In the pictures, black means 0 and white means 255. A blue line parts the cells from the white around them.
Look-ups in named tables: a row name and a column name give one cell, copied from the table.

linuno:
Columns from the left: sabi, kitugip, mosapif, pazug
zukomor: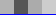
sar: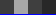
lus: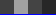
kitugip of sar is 167
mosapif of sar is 63
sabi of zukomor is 179
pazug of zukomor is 205
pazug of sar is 40
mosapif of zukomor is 171
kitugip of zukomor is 86
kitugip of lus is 161
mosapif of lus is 68
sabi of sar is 60
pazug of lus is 39
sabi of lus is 64
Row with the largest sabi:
zukomor

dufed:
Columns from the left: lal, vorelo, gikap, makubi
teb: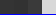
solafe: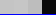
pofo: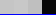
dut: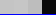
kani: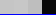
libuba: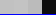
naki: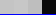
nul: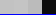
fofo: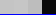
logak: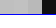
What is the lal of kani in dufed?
197
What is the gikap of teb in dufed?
58
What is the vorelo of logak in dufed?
193
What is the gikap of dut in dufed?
189
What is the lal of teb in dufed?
52
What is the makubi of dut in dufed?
10
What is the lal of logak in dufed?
191
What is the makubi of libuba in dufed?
14
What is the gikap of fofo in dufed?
189
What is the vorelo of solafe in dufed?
198
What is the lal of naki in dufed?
196
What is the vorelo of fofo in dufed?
198
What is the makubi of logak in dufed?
17
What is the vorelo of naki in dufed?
199
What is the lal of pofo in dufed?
197
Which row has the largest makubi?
teb

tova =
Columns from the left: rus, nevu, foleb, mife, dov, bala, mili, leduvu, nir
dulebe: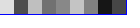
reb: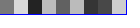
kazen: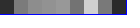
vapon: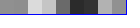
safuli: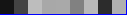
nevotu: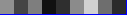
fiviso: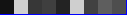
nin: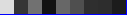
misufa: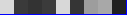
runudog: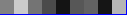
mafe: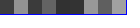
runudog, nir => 181
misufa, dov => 216
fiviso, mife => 63
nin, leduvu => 45
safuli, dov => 169
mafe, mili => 152
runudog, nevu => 203
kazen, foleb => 141
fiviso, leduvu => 94
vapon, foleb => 219
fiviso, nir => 78
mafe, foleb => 59
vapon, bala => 43
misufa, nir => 32
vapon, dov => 106
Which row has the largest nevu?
reb

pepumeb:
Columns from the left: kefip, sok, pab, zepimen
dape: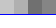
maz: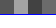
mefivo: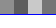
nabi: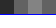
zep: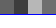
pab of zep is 183
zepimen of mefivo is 117
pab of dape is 112
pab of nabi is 131
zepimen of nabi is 98
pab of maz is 66
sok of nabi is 98
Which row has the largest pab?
mefivo

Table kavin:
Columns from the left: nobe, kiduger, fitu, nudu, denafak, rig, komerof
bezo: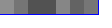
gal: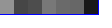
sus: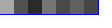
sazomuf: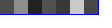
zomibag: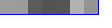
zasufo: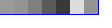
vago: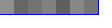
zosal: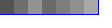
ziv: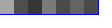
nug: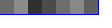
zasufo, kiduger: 148
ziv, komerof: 73
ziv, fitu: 54
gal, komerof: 25
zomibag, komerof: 148
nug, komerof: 95
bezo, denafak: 134
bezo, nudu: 82
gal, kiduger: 70

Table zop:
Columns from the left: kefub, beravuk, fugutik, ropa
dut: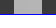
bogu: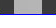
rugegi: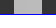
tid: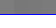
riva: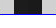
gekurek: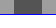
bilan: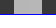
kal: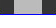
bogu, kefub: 58
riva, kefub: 209
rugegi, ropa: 53
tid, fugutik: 121
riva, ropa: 209
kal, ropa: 53
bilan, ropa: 57
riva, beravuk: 28
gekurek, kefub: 159
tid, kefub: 125
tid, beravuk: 120
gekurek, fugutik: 84
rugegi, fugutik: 187
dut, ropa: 59
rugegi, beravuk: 186
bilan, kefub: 57
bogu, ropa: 59
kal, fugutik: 187
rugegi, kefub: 53
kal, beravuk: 187

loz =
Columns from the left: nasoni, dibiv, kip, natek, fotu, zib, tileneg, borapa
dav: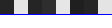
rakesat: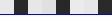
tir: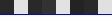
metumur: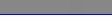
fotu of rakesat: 40
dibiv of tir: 226
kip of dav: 37
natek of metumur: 135
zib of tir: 35
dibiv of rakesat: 41
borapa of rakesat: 42
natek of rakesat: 224
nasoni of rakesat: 232
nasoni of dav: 37

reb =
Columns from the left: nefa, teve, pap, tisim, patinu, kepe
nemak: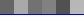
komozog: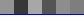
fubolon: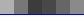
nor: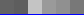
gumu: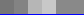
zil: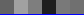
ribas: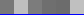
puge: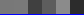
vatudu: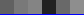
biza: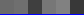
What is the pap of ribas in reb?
124
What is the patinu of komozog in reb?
141
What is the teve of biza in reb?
111
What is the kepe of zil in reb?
112
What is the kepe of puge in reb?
44
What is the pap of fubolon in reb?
60
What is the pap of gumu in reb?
182
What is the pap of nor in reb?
196

